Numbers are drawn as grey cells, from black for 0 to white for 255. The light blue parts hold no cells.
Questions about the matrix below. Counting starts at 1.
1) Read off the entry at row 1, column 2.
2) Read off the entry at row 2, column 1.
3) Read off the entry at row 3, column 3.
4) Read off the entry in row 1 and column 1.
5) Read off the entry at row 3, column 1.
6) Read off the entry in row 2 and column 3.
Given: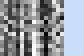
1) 193
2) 146
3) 60
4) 130
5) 146
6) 76

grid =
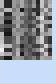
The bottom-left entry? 89
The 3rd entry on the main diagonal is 185
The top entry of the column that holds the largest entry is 185
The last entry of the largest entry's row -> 37
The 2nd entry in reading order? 37
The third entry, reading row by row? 37
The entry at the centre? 126
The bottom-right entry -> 154
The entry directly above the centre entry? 101
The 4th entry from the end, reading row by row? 77
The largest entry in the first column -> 239
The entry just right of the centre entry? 89
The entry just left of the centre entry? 141
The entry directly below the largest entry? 197
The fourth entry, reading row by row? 154
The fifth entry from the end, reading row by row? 126
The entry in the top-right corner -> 169
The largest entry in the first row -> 197
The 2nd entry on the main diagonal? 37
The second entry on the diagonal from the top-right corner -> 114
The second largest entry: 225

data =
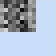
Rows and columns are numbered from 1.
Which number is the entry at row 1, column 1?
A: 107
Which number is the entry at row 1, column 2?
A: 51
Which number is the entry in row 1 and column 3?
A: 75
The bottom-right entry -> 121
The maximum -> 213
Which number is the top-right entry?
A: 145
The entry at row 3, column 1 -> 172
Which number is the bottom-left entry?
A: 186
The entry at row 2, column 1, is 157
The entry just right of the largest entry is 121

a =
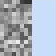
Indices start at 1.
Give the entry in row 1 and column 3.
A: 117
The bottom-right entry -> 129
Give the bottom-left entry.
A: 180
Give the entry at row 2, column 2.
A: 209
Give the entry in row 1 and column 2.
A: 129
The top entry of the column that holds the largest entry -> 167
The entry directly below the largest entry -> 117
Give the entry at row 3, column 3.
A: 141
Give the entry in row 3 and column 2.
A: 92
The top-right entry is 51
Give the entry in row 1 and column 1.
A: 155
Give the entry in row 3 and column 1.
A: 117
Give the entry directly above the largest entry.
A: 141
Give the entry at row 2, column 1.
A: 141
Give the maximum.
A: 236
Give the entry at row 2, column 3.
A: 167
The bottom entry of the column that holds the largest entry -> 180
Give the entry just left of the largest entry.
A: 209

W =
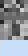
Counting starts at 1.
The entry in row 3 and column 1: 137
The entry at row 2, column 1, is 35
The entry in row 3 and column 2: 50
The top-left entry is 66
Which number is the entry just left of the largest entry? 79
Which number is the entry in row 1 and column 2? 122
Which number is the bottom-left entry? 137
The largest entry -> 208
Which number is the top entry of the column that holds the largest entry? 94
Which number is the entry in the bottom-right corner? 79
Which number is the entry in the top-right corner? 122
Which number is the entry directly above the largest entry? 66
